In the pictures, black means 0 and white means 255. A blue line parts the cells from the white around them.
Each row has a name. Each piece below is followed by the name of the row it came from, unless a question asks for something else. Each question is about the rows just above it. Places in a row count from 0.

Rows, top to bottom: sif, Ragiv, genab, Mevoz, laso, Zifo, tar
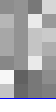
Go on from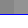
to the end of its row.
[234 153]
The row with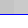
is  genab
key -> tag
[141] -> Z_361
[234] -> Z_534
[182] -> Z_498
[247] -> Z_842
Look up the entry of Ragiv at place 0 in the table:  Z_498
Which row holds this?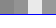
laso
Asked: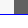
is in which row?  Zifo
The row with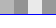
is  Ragiv

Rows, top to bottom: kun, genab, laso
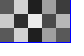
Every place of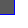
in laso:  0 4
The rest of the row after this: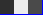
[183]

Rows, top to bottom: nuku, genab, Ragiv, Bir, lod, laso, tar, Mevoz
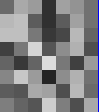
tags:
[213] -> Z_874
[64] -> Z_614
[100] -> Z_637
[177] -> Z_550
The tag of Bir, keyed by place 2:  Z_874
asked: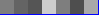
Mevoz

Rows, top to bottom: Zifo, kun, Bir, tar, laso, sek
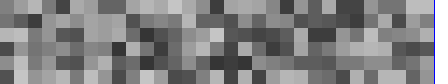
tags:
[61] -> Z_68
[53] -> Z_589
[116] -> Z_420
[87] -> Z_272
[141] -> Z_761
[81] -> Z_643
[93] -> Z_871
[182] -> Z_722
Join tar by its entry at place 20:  Z_643
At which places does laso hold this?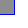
0 13 18 26 27
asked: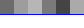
tar
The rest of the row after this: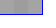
[ 81 122 134 122 182 100 100  81 141 100 141 134  81  93  87  75  61 116
 170  75 157 128]

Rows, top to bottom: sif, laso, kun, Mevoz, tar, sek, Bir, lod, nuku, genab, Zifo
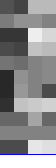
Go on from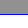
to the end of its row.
[130]
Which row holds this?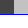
Mevoz
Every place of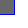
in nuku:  0 1 3
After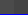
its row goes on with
[194 186]
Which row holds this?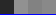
sek
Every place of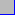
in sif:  2 3
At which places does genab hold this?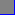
0 1 2 3

